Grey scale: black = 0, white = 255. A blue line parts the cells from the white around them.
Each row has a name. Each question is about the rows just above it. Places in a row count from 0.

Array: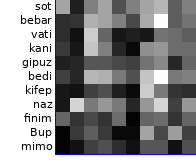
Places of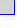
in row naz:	1 7
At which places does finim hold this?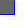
0 6 9
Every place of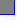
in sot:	2 5 9
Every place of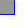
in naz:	3 6 9
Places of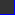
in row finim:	1 3 8
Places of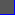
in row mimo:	6 7

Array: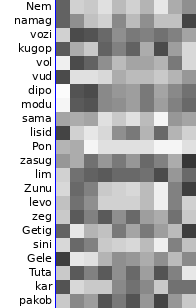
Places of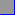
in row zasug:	0 3 5
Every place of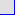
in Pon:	3 4 5 6 9
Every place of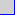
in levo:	3 4 5 9
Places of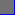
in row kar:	5 8 9
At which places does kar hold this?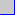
2 3 7
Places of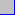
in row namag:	2 7 8

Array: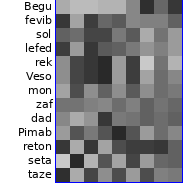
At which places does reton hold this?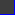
5 6
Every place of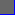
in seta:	7
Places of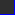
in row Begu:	6
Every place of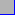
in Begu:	3 4

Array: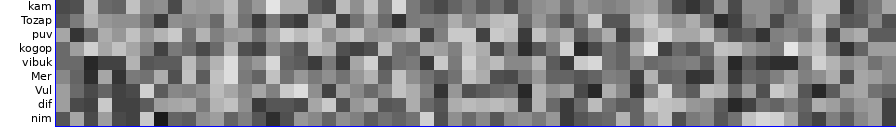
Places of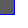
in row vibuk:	7 8 17 35 46 49
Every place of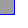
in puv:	13 15 56
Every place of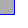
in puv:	3 20 36 39 54 57
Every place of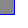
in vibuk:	32 33 41 59
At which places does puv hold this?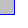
5 21 34 46
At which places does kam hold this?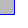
2 12 20 54 55
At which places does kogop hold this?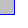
4 29 47 54

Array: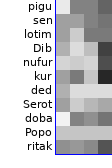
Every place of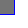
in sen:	3
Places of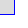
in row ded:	1 2 3
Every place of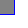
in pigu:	1 2
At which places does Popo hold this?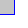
0 1 2 3
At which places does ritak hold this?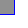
0
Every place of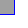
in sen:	0 1
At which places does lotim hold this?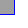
0

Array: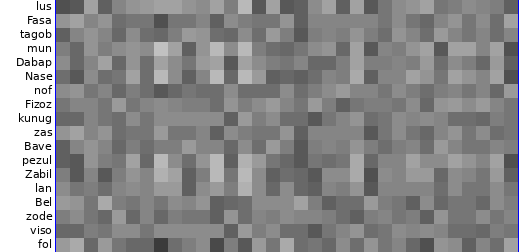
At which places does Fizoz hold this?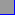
4 15 18 28 30
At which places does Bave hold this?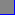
1 3 10 11 19 25 28 31

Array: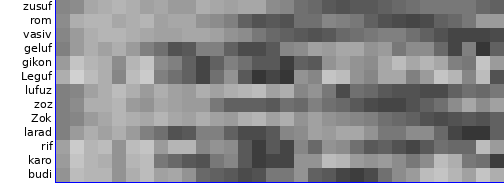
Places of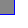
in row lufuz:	1 17
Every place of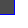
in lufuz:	20 26 27

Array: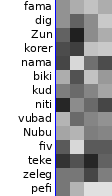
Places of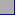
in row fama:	1 3
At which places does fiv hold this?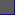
0 2 3
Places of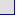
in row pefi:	2 3

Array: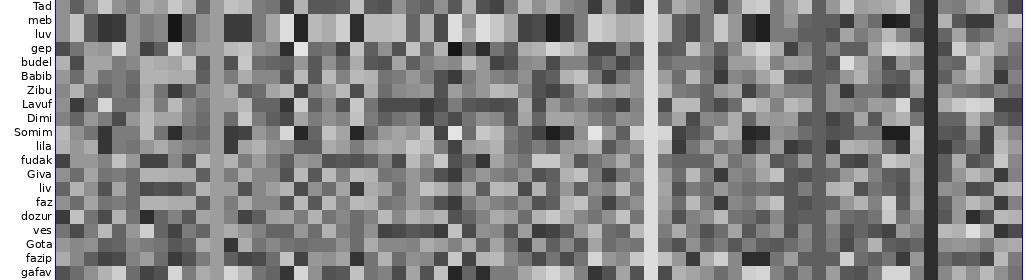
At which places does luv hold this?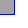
15 29 32 56 64
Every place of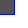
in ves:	26 46 52 56 58

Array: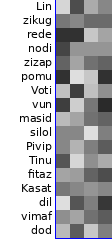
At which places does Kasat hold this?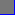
0
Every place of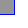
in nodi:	1 2 3
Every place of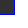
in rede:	0 1

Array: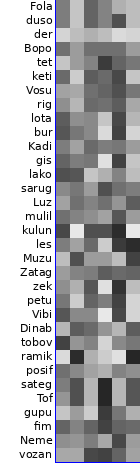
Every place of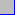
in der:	1 3
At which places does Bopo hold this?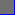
0 2 3 4
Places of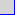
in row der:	0 5
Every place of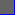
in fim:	0 2 4
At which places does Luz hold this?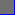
1 3
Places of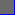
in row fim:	5

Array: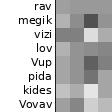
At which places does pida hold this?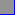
1
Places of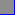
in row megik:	1
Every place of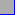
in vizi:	3
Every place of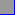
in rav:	1 2 3
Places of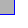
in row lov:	0
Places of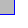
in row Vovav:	3
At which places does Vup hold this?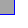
0

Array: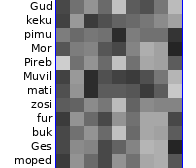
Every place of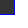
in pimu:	8
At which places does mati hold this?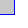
8

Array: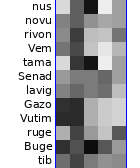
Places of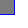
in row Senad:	1 2
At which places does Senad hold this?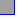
4

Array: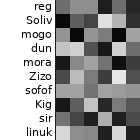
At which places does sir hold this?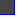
1
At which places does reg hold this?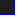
3
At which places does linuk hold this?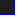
3 5
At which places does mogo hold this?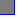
3
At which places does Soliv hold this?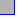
4
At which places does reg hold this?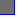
0 4
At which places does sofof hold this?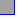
0 1 3

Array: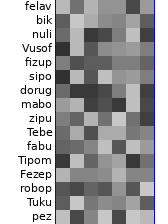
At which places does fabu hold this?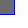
1
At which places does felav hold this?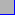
2
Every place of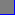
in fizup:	0 4 5
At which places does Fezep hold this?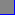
1 2 5 6
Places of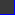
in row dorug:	1 2
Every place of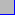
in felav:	0
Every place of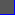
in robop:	0 3 5

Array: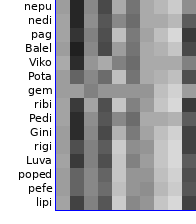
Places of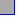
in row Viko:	0 3 6 7 8
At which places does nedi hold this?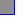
2
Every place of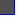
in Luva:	3
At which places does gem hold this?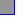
3 4 5 6

